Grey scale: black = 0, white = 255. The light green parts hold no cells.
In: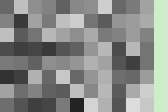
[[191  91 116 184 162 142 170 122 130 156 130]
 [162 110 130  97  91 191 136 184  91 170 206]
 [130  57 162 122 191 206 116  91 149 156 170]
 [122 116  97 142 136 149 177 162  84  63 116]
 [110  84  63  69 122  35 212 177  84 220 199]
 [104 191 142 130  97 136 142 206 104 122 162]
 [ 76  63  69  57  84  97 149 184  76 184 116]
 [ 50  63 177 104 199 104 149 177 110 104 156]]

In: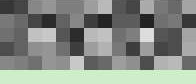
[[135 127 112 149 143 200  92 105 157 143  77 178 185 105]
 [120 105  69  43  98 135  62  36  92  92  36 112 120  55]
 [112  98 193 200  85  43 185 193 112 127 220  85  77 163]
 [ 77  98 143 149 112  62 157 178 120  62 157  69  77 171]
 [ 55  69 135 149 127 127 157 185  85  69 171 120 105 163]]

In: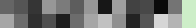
[[166 108  47  79  29 108 166 193 144  35  85 214 180]
 [101  85  53 151 123  93 151  23 159  66  72  10 116]]

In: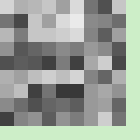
[[212 176 183 198 160 218 116  80 198]
 [183 124 198 198 206 218 132  93 160]
 [176 160 190 206 190 212 132 101 176]
 [168 190  64 116  56  56 153 168 146]
 [146  87 101 116 138 124 153 138  87]
 [138 109  80 101 109  93 153 160 101]
 [116  72 198 160 218 234 138 132 109]
 [ 80  93  87  64 124  64 168 206  72]
 [ 64 132 146  93 146 124 153 206 116]]

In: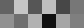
[[145 111 178  16 165 127]
 [ 99 198  86 191  71 119]]

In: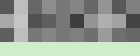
[[168 197  81  95 119  61 148 175 162  68]
 [ 95 190 119 133 119 127 111 155 111 103]
 [ 88 190 103 141 119 133 103 148  88 127]]
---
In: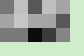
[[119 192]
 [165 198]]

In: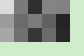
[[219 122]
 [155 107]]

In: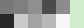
[[120 127]
 [ 40 203]]

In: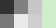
[[ 49 128]
 [121 234]]

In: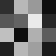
[[ 47 184]
 [ 87  99]]

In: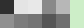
[[ 47 228]
 [144 124]]

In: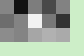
[[133  17]
 [109 131]]

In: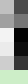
[[192  75]
 [160 118]]
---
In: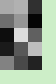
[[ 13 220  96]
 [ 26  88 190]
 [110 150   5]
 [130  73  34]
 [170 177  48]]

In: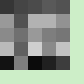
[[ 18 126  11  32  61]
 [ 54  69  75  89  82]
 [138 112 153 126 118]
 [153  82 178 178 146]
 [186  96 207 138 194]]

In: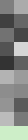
[[ 51  96]
 [ 64 102]
 [ 83 213]
 [114  70]
 [127 171]
 [141 135]
 [148  90]
 [179 155]
 [187 121]]

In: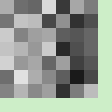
[[110 225 173 137  94  26  72]
 [116 195 188  72 145  49  79]
 [131 181 137 159  49 124 188]
 [173 110 102 217  57 167 124]
 [195 181 152 203  41  79 102]
 [203 131 159 167  94  86 102]
 [210 152 167 102 159  64  86]]

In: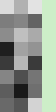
[[ 31 162 147]
 [ 58 183  58]
 [ 93  25 111]
 [105  86 211]
 [125 133  99]
 [133  79 117]
 [140 191 170]
 [219 177 227]]

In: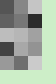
[[ 66 168 147]
 [ 85 134 197]
 [ 97 119  43]
 [153 111 203]
 [189 182 161]]
